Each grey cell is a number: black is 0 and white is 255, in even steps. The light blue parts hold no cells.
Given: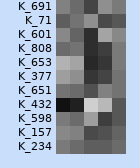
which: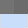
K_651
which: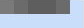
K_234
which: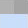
K_653
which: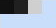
K_432
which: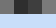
K_808
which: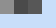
K_71
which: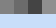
K_691

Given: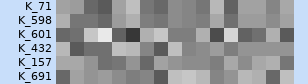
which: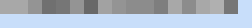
K_157
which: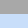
K_157
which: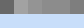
K_157
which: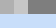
K_601
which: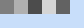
K_601

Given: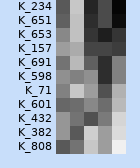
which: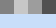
K_71
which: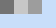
K_808
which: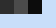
K_651

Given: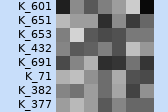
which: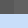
K_432
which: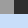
K_651
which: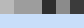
K_651
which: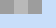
K_377
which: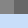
K_377
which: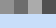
K_71

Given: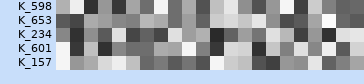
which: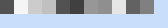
K_157
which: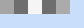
K_598

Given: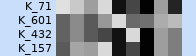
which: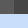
K_432
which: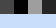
K_71
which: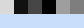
K_157
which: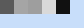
K_157
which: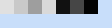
K_71
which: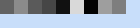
K_432

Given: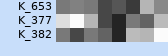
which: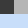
K_653
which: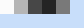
K_377
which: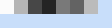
K_377
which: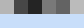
K_377

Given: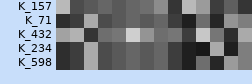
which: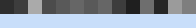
K_598
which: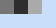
K_432
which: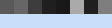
K_234
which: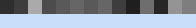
K_71
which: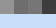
K_432

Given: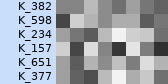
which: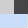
K_157
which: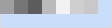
K_234
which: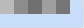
K_382
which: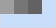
K_382
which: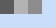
K_651
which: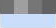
K_382

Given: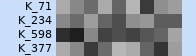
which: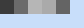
K_377
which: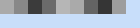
K_377
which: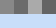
K_71

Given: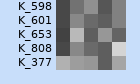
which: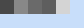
K_808
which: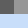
K_653
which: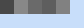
K_601
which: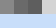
K_808

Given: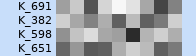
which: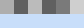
K_382
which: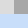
K_598
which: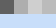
K_651
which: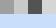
K_691
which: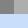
K_382
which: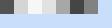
K_691
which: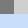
K_382

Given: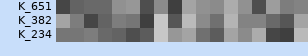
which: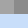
K_234
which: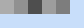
K_651
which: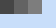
K_382
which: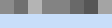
K_382

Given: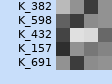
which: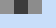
K_691
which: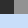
K_157
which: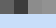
K_598
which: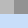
K_382

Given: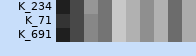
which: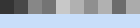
K_71
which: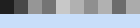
K_234

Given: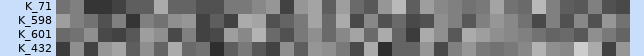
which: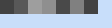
K_601
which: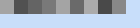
K_598

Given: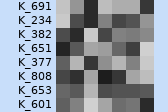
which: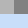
K_377
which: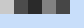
K_234

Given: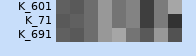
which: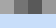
K_691
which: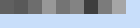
K_601
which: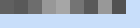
K_691

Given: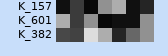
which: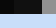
K_601
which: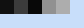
K_157
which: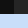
K_157
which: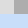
K_382

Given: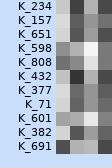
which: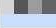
K_382
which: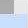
K_601
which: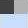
K_234

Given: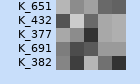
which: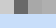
K_432
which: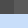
K_691
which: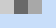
K_432
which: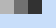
K_382
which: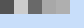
K_432
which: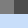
K_691

